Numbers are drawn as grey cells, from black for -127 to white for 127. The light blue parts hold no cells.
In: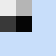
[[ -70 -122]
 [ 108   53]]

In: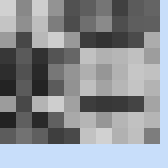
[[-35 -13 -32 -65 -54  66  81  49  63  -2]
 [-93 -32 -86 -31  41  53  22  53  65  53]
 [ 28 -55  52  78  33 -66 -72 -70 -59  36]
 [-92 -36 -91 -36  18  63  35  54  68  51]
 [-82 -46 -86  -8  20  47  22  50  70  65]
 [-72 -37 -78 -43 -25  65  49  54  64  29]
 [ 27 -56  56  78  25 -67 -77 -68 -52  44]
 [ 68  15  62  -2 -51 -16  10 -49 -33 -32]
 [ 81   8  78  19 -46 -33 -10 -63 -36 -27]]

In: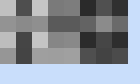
[[ 22 -59  31  30  32 -48 -60 -52]
 [ 61 -58  68   6   9 -84 -57 -81]
 [ 19  10  15 -37 -37 -28  11 -21]
 [ 64 -49  69  -5  -2 -85 -47 -79]]

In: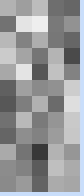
[[ 10  26 -28  43  38]
 [ 12   2 -36  63  43]
 [ 42 -11 -71  51  22]
 [-26  14   2  28  71]
 [-14  57  -5  21  73]
 [-40  -1  49 -20  94]
 [-31  32  10  17  77]
 [ 40 100 -41  65   2]
 [ 75  36 -10  52 -53]
 [ 56   2  46  -8 -25]
 [-13 100 110  -6  18]
 [ 50  30  60 -17 -25]]

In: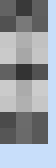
[[-41 -21 -38]
 [-52 -20 -38]
 [ 68  48  70]
 [ 75  43  76]
 [-30 -76 -45]
 [ 74  39  69]
 [ 70  47  65]
 [-46  -6 -34]
 [-28 -70 -32]]

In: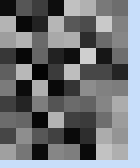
[[  32   -9 -116    6   -1 -117   66   47]
 [ -57   14  -40  -62 -117  -82   44   20]
 [ -19  -25 -120   51  -63  -68  -17   28]
 [ -64  -91   -1  -43  -20  -28    5   44]
 [  -4 -116   47 -118  -75   13    1   -2]
 [ -32   56 -123  -68   62  -56  -56  -91]
 [ -72 -120  -25  -93 -113   79 -105  -18]
 [  30   51  -21   41   46  -83  -20    6]
 [  52 -119  -93   54  -39  -51   73    1]
 [-114  -41  -66 -114   65   49   -6  -18]]
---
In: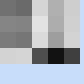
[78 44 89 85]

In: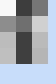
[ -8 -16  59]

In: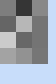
[ 8 55 75]

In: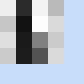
[  57  126 -101   75]

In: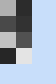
[-83 -54]

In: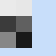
[103 -68]

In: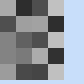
[ 65  34 -30   3]

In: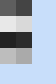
[-59 104]
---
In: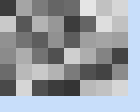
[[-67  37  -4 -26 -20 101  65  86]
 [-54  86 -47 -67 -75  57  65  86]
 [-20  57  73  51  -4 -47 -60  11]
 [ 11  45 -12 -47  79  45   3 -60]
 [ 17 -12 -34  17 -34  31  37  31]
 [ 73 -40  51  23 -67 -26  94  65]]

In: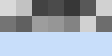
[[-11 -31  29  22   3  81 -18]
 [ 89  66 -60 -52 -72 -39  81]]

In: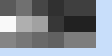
[[-37 -15 -57 -79 -64 -64]
 [  5  -8 -22 -30  -2  -2]
 [121  47  33 -72 -94 -94]]

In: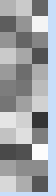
[[-54 -47 124]
 [-34  20 116]
 [-10  32  81]
 [ -2 -10  59]
 [ 20 -26   5]
 [ 26 -18  45]
 [ 32  12  12]
 [ 51  74 -26]
 [ 66  95  -2]
 [ 74  39 -47]
 [ 88  45 -41]
 [101  81 -75]]

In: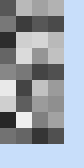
[[-88 111   0  34]
 [-82  79  85  57]
 [-40  57  34  50]
 [-26  91  21  65]
 [-13 -26 -74 -47]
 [ -7 -67 -40 -53]
 [  7  -7 -59 -47]
 [ 79 -33  27  15]
 [105 -59  65  27]]

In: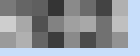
[[ -6 -26 -32 -75  10 -20 -60  48]
 [ 26  48 -26 -67  10 -52 -14  18]
 [ 78  40 -46   2  32  40 -14  63]]

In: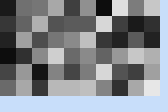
[[-114  -79   10   79  -21   10  -28   24   71   48]
 [-101  -15   -9   40  -64   16 -114   95   -3   71]
 [ -93   32  -50   -9   10   63  -72  -93  -36  -93]
 [ -72  -28   48  -44  -36  -36   87  -64 -101  -79]
 [ -58   24 -107    3  -58   -3   87  -44  -64   32]
 [ -21   40  -72   56   56   63    3  -79   40  103]]
